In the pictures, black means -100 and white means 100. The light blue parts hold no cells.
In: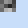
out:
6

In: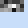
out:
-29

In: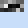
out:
39

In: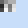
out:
37

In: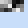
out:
25

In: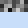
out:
2

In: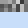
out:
35

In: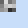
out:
-9

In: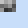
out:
41
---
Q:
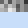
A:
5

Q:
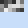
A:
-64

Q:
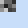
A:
-19

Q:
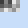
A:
-41

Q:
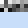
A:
60

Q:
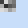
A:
72

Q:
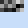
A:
6
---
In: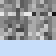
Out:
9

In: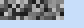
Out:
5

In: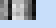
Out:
-92

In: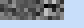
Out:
-62

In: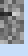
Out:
9

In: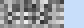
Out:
-49
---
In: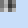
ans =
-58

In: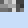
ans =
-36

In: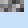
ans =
54

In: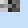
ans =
-58

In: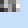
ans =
-23

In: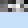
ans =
-24

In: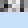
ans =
-35

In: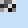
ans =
71

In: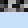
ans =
5
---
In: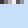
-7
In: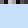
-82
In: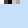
-47
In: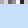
70
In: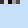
69
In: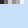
-12
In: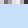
-10
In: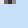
-16
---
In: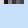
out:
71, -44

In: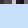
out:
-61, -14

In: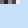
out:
-15, 87

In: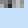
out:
3, 28

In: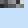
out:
-18, -5

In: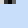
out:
70, -23

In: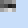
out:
-17, 39

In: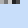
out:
37, -41

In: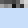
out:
-27, 56
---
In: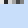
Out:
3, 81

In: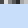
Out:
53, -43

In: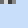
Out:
7, -16

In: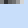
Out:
66, 0

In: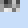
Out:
-40, 28

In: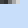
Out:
68, -48
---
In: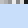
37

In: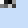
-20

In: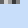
66

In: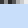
12

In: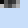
-21

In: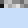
64
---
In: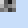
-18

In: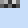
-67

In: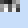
63

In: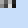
-50

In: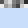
23

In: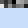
-52

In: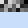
21

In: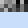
-40

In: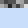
13

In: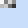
57
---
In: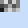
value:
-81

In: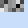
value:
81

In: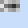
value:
19

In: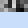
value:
12

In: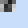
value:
35

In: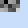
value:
39
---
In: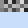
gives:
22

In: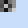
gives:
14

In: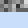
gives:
47

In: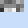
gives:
-3

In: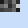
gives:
59

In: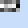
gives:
-92

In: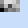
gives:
49

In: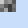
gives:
-8

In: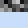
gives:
-25
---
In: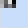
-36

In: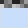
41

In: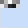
-68

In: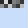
-22

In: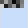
19

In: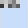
-33
